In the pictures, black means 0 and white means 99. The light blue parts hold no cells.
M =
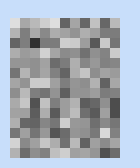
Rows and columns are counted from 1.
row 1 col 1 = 86
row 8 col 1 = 55
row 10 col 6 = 61
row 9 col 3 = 32
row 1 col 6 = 39
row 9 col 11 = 30
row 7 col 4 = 79
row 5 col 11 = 52
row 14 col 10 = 31
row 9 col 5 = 49
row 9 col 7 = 69
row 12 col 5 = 33
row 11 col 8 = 58
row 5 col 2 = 58
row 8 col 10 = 48
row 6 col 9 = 55
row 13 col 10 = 54
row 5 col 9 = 59
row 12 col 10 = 84
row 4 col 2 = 60
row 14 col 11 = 42
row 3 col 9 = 34
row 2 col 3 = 66
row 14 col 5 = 74
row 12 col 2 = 62
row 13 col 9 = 62
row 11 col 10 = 53
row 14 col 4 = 50
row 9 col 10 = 56
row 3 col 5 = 48
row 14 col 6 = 80
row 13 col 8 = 38
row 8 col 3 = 49
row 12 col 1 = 46

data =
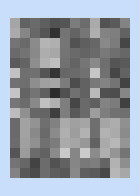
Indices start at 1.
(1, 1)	64
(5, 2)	39
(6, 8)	44
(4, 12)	40
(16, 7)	53
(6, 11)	27
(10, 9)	61
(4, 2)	45
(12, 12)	54
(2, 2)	52
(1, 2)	38
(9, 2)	42
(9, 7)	27
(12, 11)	66
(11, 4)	43
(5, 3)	55
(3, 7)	32
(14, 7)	52
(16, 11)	71
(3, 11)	48
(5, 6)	44
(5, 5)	74
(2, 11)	49
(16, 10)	28
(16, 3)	29
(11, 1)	41
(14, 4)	38
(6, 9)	77
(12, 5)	54
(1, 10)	32
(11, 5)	50
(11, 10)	64
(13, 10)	66
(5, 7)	39
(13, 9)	38
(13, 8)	59

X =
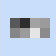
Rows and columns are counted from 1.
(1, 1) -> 34
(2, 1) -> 52
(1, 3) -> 63
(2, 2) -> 60

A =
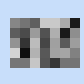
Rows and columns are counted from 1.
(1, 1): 52
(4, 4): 34
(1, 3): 37
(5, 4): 33
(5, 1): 46
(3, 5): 62
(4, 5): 63
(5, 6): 45
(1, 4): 78
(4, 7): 50
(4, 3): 69

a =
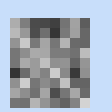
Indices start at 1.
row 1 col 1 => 67
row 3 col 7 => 41
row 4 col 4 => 65
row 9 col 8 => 82
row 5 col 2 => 66
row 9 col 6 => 38
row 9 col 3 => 70
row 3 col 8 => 40
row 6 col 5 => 79
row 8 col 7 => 65
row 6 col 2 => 42
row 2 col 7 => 62
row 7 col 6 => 75
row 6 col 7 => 22
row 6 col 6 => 53
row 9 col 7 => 51
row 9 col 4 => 57
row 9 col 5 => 45
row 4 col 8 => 73
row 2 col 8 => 40
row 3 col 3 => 47

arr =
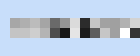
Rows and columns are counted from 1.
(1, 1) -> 65
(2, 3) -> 80
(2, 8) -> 11
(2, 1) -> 76
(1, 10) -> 63
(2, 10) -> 77
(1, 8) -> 17
